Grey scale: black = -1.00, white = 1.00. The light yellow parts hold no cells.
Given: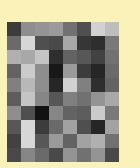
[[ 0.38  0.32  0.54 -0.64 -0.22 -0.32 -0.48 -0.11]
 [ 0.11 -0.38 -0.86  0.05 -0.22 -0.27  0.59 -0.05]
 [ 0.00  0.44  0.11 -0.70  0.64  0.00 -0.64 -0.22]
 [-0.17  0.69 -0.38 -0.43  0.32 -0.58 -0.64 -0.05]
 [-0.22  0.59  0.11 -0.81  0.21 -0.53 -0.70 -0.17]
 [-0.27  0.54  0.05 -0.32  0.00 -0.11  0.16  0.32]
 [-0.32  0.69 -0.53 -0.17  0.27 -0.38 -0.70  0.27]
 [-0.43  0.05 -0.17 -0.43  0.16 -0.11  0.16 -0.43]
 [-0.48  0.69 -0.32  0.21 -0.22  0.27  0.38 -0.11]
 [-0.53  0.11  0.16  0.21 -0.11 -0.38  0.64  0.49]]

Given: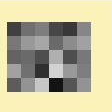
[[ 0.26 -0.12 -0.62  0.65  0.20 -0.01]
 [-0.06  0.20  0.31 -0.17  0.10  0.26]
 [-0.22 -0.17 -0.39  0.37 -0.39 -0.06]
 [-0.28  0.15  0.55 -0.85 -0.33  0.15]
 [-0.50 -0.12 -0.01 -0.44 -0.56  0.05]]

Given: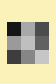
[[ 0.21  0.50 -0.24]
 [-0.52  0.05  0.55]
 [-0.83  0.32 -0.40]]

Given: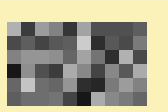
[[ 0.39 -0.53  0.22  0.02 -0.58  0.28 -0.37 -0.37 -0.37 -0.26]
 [ 0.02  0.17  0.17  0.12 -0.20  0.28 -0.09 -0.64  0.39 -0.42]
 [-0.20  0.54 -0.14 -0.20  0.17 -0.64 -0.70 -0.04  0.22  0.02]
 [-0.26 -0.14 -0.14 -0.09 -0.47 -0.82  0.34  0.07 -0.04 -0.20]
 [-0.42 -0.26 -0.47 -0.31 -0.26  0.60 -0.64 -0.31 -0.42 -0.04]
 [-0.82  0.12 -0.37 -0.53  0.34  0.07 -0.47  0.07 -0.31  0.34]]

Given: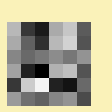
[[ 0.44 -0.57 -0.80  0.33  0.55 -0.29]
 [ 0.33 -0.24 -0.63  0.44  0.65 -0.35]
 [ 0.27 -0.74 -1.00  0.39  0.50 -0.35]
 [ 0.21 -0.12 -0.24  0.05  0.15 -0.41]
 [ 0.05 -0.18 -0.07  0.10 -0.07  0.15]
 [-0.57  0.60  0.91 -0.74 -0.85 -0.18]]

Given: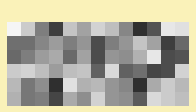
[[ 0.92  0.59 -0.01 -0.51  0.54  0.27  0.65  0.49  0.05 -0.63 -0.35  0.81
   0.76]
 [ 0.59  0.65  0.49  0.22  0.49  0.54 -0.24  0.70 -0.24 -0.13 -0.46 -0.40
   0.65]
 [ 0.44 -0.07  0.11 -0.63  0.76  0.39  0.44  0.17  0.05 -0.63  0.33  0.59
   0.44]
 [ 0.39 -0.07 -0.01 -0.46  0.33  0.11  0.65  0.17  0.11 -0.29  0.70  0.59
   0.49]
 [-0.13 -0.13  0.05  0.22 -0.01  0.17 -0.40 -0.01  0.17  0.54  0.27 -0.51
  -0.18]
 [-0.18 -0.01  0.22  0.33 -0.18  0.27 -0.40  0.17  0.11  0.39  0.81 -0.40
  -0.35]]

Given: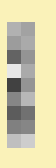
[[ 0.81  0.33]
 [ 0.50  0.61]
 [ 0.39  0.27]
 [ 0.22  0.33]
 [ 0.05  0.44]
 [ 0.00  0.05]
 [-0.22  0.16]
 [-0.28 -0.11]
 [-0.49  0.16]]

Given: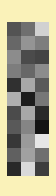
[[ 0.37 -0.78 -0.07]
 [ 0.10 -0.41 -0.47]
 [-0.02 -0.19  0.10]
 [-0.19  0.16 -0.02]
 [-0.25  0.26 -0.13]
 [-0.30  0.04 -0.84]
 [-0.35 -0.13  0.64]
 [-0.41  0.32 -0.68]
 [-0.57  0.21  0.80]
 [-0.62  0.32 -0.30]
 [-0.68  0.70 -0.52]]

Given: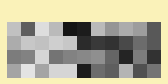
[[ 0.51 -0.26  0.73  0.46 -0.84 -0.78  0.46  0.17  0.35  0.23 -0.31]
 [ 0.35  0.56  0.51  0.62  0.56 -0.66 -0.55 -0.61 -0.43 -0.15 -0.31]
 [ 0.29  0.78  0.29  0.67  0.67 -0.78 -0.15 -0.26  0.41 -0.37 -0.09]
 [-0.03  0.02  0.67 -0.09  0.02  0.07  0.12 -0.21 -0.72 -0.03 -0.61]]
